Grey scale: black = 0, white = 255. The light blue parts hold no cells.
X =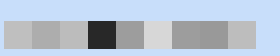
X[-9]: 191
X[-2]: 153
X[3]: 40

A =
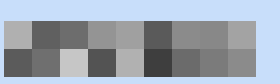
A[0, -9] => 176
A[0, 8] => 163
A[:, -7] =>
[109, 198]
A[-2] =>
[176, 96, 109, 148, 160, 90, 139, 136, 163]

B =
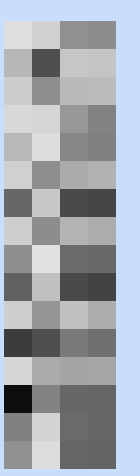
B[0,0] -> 223
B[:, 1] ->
[209, 79, 143, 213, 221, 142, 200, 141, 226, 192, 149, 79, 171, 131, 212, 220]
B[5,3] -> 178
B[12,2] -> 164
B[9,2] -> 73
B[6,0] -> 103
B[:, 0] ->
[223, 183, 205, 216, 184, 208, 103, 206, 143, 97, 207, 60, 214, 14, 129, 145]
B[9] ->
[97, 192, 73, 67]
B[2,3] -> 188
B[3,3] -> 131

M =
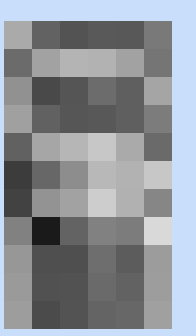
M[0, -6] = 170
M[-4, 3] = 129
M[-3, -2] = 92
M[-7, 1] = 166
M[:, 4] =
[88, 162, 95, 95, 170, 178, 177, 124, 92, 98, 103]
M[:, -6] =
[170, 107, 145, 160, 97, 60, 66, 129, 151, 154, 157]
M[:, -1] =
[121, 117, 165, 124, 106, 199, 134, 217, 156, 157, 160]
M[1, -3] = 178
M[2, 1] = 73
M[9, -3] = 106
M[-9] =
[145, 73, 85, 108, 95, 165]
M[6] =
[66, 147, 162, 205, 177, 134]

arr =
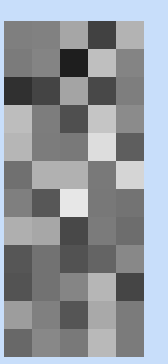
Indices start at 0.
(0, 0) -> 127
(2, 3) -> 72
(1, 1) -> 132
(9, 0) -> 83
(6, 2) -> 231
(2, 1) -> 68
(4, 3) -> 221
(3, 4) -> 139
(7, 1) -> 167
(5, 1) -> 177
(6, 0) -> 127
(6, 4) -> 115
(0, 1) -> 129
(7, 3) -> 123
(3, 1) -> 125
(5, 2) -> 177

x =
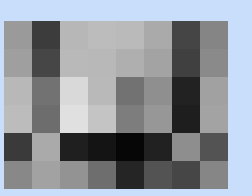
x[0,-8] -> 154
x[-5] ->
[159, 70, 185, 184, 175, 163, 64, 138]
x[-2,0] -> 58
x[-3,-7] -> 109
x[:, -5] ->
[188, 184, 185, 196, 20, 110]
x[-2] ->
[58, 170, 31, 20, 6, 33, 142, 83]
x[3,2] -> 224
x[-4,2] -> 217
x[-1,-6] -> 147
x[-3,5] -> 151
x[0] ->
[154, 60, 183, 188, 186, 170, 69, 133]
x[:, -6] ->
[183, 185, 217, 224, 31, 147]
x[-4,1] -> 114

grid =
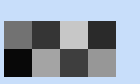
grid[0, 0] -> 114
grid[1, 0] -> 8
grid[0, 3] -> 42
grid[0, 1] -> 53

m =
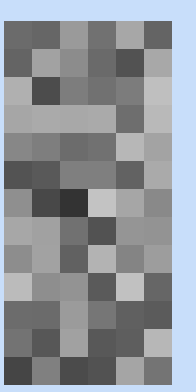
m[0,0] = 107
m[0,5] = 100
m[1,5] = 168
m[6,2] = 51
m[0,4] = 167
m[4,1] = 126
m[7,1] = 161
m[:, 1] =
[102, 162, 76, 170, 126, 89, 72, 161, 162, 142, 107, 87, 128]
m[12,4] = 165
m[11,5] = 183
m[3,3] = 170
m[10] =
[108, 107, 155, 118, 96, 91]
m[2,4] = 124
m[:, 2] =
[154, 140, 125, 168, 108, 127, 51, 113, 97, 147, 155, 161, 75]
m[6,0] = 143
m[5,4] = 98
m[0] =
[107, 102, 154, 113, 167, 100]
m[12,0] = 69
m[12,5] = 116
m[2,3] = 113

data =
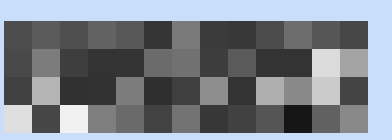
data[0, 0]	77
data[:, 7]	[59, 61, 142, 55]
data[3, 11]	97
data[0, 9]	75
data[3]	[223, 70, 241, 126, 106, 66, 115, 55, 65, 85, 22, 97, 137]
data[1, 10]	51
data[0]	[77, 91, 79, 98, 88, 53, 122, 59, 56, 75, 108, 86, 71]
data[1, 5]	107
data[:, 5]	[53, 107, 47, 66]

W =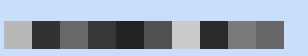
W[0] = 184
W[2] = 104
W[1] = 50
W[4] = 34
